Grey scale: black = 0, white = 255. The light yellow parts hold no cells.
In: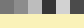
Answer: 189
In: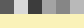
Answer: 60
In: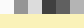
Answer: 220
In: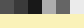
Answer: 24
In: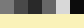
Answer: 41
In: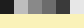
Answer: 137
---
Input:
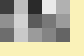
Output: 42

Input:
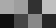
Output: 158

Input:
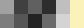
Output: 96

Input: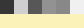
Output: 146

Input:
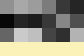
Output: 124

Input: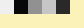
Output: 145

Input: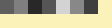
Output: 211

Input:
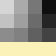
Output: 170

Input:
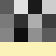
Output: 225
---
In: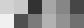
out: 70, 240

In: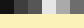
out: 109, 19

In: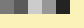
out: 35, 121

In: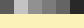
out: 40, 90

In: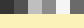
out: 106, 52

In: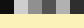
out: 46, 15
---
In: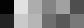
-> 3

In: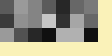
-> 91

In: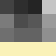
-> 66

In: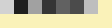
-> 210

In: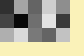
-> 48

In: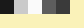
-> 25

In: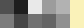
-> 80
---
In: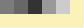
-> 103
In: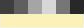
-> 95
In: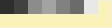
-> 65
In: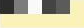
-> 124
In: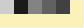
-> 26
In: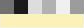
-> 27
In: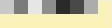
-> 123
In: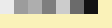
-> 156
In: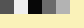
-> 239
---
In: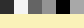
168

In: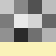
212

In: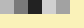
185

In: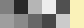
203

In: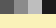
139

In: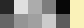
203

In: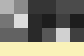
209

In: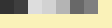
210

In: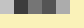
172

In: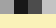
162
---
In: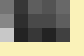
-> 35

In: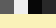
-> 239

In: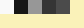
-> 22

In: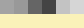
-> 153

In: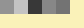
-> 195

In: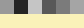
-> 36
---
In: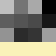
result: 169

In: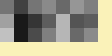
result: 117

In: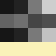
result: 121

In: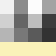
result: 252

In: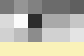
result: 129

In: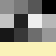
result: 86

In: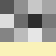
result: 199

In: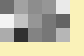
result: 141

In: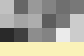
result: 153
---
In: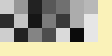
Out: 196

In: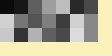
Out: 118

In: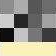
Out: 37

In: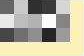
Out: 189

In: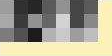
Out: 58

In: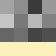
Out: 121
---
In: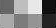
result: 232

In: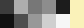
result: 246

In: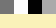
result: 253

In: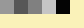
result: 197

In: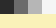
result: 245

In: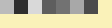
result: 217

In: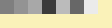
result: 235
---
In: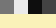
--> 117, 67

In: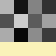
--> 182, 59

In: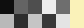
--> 14, 228

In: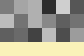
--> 124, 156

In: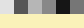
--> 226, 118

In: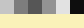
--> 197, 14
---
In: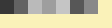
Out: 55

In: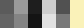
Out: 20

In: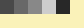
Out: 40

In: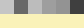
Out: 63

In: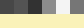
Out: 50

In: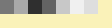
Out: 47

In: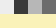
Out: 57
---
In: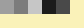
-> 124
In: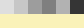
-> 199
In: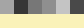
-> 54
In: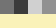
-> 59
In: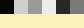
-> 206
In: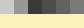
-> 151
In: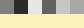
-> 44
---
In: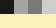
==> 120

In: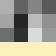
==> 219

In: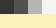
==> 182

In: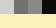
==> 137

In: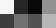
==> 82

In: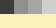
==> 165

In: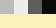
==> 93

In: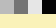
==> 230
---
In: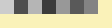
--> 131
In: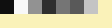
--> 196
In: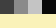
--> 8
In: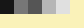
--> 224
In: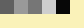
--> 7
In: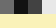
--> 232
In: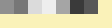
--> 87
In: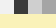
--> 165
